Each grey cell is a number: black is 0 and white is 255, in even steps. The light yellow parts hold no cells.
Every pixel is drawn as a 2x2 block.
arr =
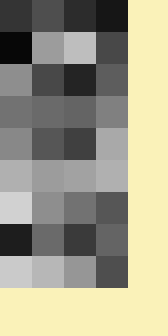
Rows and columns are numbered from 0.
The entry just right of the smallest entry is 156
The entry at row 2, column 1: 72
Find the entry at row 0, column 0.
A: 52
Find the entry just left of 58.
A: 106
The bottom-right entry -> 78
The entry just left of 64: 86
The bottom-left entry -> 202
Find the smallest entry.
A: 7
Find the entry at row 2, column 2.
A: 36
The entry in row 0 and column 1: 78
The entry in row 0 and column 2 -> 44

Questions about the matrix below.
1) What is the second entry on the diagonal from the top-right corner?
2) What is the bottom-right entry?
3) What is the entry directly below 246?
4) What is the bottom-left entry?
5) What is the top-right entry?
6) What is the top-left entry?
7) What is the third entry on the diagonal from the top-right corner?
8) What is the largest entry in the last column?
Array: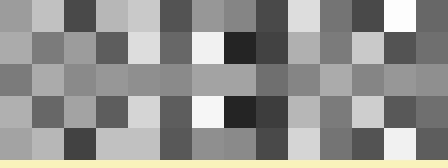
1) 82
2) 95
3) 143
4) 162
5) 102
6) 155
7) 131
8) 143

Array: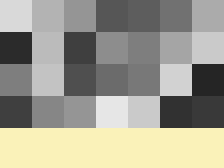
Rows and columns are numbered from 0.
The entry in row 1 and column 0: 43
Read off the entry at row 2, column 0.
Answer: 126
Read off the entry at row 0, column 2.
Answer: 149
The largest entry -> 230
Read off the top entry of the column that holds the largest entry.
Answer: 86
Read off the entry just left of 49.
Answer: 202
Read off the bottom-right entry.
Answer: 57
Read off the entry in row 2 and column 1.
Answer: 195

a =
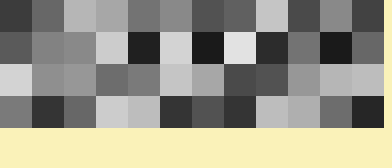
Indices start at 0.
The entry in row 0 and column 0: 60
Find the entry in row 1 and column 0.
90
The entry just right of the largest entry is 44
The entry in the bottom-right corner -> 38
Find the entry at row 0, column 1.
103
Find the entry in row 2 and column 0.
211
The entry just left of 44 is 226
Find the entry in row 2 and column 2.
151
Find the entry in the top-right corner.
66
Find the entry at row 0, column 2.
182
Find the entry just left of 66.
137
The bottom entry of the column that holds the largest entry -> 52

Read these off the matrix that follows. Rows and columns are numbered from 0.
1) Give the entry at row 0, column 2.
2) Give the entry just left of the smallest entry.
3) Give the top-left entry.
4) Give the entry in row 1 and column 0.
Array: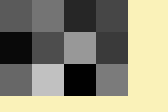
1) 38
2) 193
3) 90
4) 9
